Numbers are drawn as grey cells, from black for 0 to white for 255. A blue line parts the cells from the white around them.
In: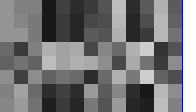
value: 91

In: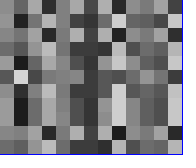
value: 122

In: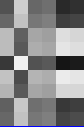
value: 111

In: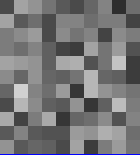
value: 131

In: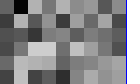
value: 152
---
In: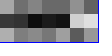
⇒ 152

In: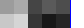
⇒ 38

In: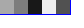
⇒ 81

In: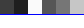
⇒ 198

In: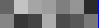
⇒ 121

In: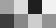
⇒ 148

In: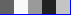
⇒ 196

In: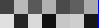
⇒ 23

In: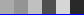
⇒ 41
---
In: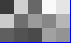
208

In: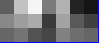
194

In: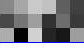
166

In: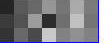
89

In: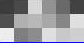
73

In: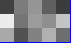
124

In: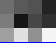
89

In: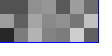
82

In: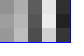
174
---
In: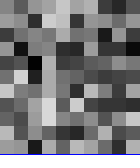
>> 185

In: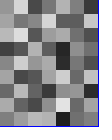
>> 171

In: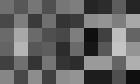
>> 64

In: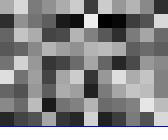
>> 137

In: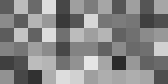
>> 63

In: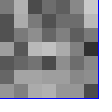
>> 102

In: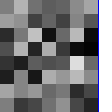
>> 165

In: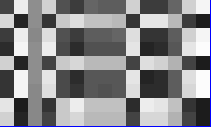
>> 229

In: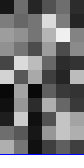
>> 110
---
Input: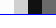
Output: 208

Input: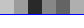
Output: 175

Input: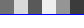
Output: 217

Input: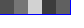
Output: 117

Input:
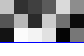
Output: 243

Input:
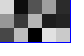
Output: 217

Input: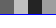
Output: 158

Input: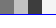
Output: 194

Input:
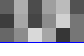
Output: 209

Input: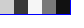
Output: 207
